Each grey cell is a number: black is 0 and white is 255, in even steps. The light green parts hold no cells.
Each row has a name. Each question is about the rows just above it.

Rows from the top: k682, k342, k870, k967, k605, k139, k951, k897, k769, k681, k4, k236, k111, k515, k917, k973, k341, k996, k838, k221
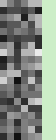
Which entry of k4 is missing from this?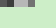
[154]
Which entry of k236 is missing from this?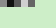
[195]
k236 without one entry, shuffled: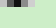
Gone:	[101]
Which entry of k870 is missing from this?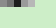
[167]

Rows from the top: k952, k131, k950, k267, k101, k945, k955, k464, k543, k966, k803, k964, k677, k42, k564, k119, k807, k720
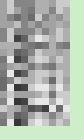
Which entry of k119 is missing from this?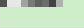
[203]
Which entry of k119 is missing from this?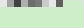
[80]
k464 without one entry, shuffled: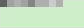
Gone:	[108]
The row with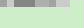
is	k952
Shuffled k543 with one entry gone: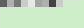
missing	[215]
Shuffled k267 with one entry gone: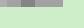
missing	[190]
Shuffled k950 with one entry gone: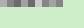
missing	[146]

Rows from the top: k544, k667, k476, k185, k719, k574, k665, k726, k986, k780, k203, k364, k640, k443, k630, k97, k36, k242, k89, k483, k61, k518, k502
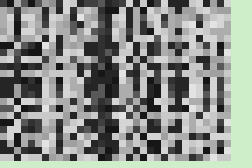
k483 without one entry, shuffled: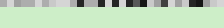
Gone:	[49]
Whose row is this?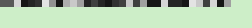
k97
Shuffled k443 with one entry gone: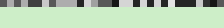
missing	[76]
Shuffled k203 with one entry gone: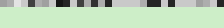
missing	[187]

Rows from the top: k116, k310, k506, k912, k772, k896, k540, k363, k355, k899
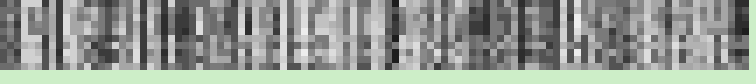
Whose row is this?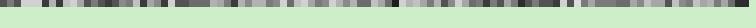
k116
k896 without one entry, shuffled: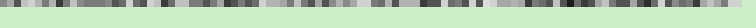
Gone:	[95]
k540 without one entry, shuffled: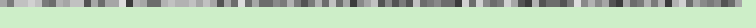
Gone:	[153]
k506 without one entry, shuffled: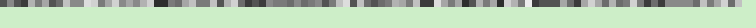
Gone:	[71]

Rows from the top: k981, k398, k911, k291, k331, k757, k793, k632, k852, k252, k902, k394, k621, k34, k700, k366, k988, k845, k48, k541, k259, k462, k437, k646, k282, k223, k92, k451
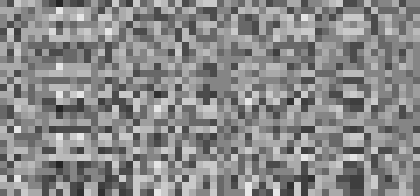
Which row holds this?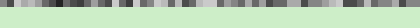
k981
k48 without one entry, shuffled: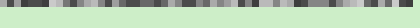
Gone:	[230]
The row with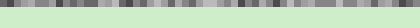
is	k988
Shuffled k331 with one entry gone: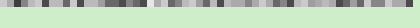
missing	[217]
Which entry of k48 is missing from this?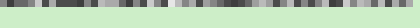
[118]
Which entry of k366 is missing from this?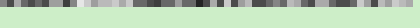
[90]
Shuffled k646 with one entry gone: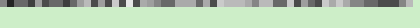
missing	[145]

